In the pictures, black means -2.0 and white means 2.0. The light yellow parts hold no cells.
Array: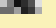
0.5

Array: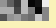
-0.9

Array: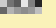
0.4

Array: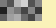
-0.1

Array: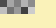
0.4

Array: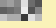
-0.1

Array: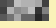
0.2
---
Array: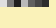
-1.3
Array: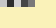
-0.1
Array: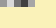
0.6
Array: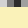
0.5
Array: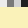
-1.5
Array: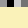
-0.2
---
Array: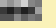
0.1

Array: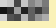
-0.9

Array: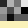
-0.6

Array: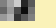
-1.2

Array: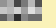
-1.3

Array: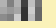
1.2

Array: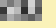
0.3
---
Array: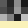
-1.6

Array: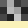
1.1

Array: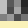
-0.8

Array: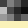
-1.0

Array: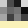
0.0

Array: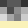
0.0

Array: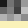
0.8
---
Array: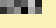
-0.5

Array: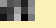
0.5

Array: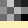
-0.5

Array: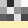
1.7

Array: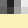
-1.5

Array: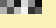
1.4

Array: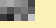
-0.3
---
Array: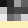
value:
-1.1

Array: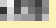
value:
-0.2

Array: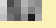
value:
0.6

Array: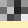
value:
1.1

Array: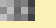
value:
-0.4

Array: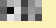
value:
-0.4

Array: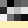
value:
1.4

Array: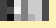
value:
1.2
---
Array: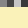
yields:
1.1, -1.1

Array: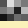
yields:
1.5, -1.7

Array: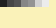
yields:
1.7, -1.5

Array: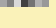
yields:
1.4, -1.0

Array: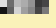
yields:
1.5, -1.7

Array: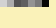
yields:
1.3, -1.9
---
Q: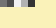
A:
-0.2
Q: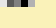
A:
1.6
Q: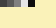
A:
-1.0
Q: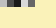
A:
1.0
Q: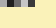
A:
0.7
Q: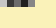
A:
1.1
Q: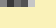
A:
0.1
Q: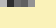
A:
0.9
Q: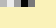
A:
0.9
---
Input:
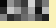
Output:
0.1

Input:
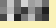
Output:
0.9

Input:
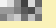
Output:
-0.2

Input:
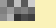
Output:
-1.2

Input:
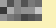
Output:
-0.9

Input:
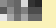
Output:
0.6
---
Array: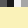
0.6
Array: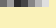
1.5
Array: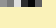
-0.5
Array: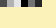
-1.4
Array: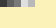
0.9
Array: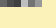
0.4
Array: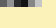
1.1
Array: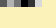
1.4
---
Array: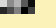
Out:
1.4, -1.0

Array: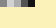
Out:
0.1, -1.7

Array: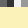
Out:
-0.4, 0.4

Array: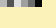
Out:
0.9, -1.9

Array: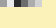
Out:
0.5, 1.3

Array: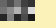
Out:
-0.4, -1.6

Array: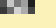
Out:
-0.7, -0.9

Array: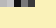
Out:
0.9, -1.1
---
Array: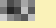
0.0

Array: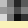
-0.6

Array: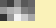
-0.4

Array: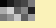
-0.1

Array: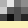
0.2

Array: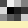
0.0

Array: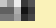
-0.7

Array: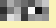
1.1

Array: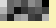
-2.0

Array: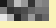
0.0
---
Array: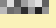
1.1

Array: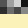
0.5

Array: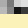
-0.1

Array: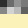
-0.3

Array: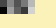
-0.7

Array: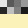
-0.6

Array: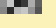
-1.1

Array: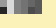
-0.2

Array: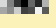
-0.4

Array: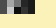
-0.2
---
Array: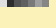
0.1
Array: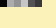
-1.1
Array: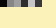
-1.1
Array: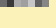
0.1
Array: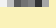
0.6
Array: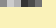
-0.2
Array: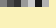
0.8
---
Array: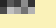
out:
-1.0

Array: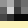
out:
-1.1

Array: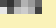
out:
-0.2

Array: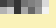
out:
-1.2

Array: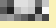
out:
0.9

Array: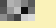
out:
1.0

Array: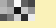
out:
-1.7

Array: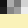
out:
-0.1

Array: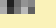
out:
-0.3
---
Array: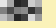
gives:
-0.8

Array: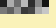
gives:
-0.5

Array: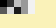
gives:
1.4

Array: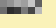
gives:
-1.3

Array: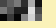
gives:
-0.7

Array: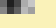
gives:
-1.1

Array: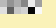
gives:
-0.5

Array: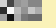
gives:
1.9

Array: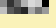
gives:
-0.6
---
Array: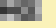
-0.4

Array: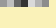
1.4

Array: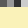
0.4

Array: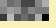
-0.9

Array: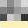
0.2

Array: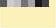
0.6

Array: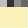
-1.2

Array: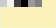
-2.0
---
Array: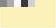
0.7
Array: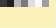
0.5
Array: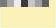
0.5
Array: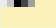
0.5
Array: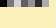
-0.1
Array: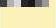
-0.4
